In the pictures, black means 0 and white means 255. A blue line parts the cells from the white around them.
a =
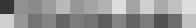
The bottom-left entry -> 207
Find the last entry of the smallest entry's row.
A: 221
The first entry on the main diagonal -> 54
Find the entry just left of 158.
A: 138
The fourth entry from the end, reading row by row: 124
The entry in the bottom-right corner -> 193

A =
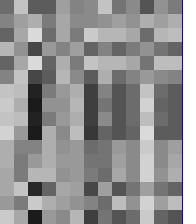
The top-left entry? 108
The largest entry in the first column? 210
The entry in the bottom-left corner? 202
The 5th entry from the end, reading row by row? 84
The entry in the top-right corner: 123
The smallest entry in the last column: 84
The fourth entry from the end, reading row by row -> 108
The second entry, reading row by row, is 195
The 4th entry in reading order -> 92
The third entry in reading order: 92
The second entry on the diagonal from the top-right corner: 159
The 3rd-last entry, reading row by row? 202
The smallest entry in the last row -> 27

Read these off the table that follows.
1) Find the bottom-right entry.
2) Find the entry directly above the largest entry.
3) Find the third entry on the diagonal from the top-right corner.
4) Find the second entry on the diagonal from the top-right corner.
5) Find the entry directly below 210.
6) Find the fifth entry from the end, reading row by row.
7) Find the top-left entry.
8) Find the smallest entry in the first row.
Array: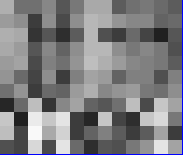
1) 163
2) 235
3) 68
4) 99
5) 228
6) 80
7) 175
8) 86

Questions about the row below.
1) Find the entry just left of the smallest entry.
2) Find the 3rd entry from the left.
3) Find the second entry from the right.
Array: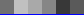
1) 134
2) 169
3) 56

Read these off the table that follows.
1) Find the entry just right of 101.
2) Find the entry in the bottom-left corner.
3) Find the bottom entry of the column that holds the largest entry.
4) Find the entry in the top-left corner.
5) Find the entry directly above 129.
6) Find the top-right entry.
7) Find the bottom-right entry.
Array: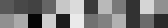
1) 199
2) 144
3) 234
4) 88
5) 185
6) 144
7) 42

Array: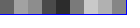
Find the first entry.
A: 100
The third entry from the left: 141
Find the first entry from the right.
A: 134
